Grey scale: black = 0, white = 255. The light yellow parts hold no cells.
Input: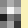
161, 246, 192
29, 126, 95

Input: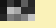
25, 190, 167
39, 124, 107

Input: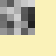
175, 199, 174
108, 157, 205

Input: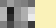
181, 27, 144
183, 45, 147

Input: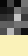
22, 28, 119
46, 54, 197

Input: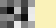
62, 6, 194
133, 142, 84
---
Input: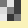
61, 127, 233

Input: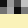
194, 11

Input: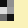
144, 220

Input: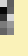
94, 7

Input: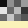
155, 186, 197

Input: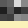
136, 36, 62

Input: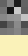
99, 201, 147, 67
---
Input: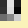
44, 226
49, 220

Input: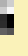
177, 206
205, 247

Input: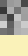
103, 154
56, 173

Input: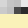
214, 197
202, 192

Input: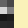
99, 71
215, 128

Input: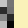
196, 116
44, 112
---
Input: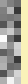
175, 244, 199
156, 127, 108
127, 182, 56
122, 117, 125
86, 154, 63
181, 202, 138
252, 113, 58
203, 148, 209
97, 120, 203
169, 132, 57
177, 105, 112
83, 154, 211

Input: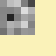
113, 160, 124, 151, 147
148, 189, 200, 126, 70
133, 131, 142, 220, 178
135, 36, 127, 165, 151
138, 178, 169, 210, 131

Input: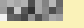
241, 101, 94, 71, 145, 82, 127, 168, 158
163, 180, 166, 177, 78, 169, 131, 184, 104
157, 80, 200, 88, 49, 167, 137, 78, 118

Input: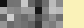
149, 107, 121, 113, 101, 57, 136, 124, 156
19, 115, 116, 200, 100, 63, 109, 187, 138
173, 140, 134, 159, 157, 21, 132, 193, 186
99, 206, 120, 107, 129, 78, 111, 143, 111

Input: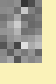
144, 166, 85, 150, 134, 147
134, 132, 144, 52, 77, 130
139, 143, 112, 200, 128, 107
114, 130, 168, 104, 109, 125
131, 168, 205, 139, 105, 112
148, 153, 180, 113, 118, 134
116, 146, 159, 147, 155, 174
85, 132, 69, 223, 171, 189
136, 97, 145, 121, 147, 102

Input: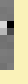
114, 124
126, 125
119, 122
122, 119
214, 1
183, 73
113, 118
115, 112
123, 121
120, 119
